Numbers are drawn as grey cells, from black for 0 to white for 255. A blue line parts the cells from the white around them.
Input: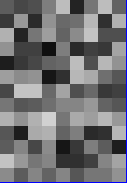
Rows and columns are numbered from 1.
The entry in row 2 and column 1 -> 56
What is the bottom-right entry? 146
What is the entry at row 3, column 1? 177
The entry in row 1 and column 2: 71
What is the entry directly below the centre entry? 133
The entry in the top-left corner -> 92
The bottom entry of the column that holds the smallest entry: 99
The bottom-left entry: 139
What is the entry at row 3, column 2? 35
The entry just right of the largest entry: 118
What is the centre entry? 164
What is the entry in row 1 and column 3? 79
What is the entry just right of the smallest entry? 126
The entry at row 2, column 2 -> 152
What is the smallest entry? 16
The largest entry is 209
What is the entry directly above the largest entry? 111
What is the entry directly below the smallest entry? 99

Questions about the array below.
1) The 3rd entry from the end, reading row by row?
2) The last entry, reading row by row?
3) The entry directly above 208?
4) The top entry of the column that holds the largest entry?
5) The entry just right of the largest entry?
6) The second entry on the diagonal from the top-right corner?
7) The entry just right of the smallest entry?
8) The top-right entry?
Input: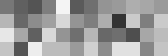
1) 224
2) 196
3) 182
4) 244
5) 90
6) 126
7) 202
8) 154

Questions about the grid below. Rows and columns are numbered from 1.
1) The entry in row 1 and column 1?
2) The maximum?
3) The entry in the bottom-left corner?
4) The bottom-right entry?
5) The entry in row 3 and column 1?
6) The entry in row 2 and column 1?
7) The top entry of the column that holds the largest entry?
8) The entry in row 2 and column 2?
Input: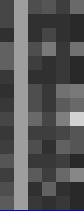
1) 70
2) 210
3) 91
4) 41
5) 48
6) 70
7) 105
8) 158

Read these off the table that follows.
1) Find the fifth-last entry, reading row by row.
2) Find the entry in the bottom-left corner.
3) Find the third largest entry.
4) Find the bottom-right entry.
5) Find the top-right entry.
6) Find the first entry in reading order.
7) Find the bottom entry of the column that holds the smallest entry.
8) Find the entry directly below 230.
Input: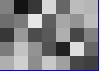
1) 141
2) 175
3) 215
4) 63
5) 182
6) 129
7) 207
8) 76

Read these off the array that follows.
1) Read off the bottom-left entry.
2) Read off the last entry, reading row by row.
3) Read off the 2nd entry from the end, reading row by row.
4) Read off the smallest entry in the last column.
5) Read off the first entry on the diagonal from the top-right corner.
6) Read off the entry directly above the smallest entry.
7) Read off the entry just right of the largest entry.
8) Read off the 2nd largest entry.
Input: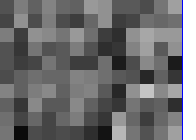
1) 117
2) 160
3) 117
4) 27
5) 160
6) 69
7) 137
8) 183

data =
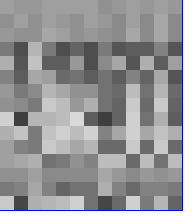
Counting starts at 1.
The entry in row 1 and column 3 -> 152
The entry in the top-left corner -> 159
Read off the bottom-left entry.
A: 201
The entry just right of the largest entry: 93
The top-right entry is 152
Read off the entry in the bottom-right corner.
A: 100
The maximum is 216
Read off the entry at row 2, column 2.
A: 159
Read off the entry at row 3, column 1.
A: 152
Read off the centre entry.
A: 175
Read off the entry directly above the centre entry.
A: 145
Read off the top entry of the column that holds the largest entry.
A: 159
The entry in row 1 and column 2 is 152
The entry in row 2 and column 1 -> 145
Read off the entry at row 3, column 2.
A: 145
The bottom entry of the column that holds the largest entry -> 208
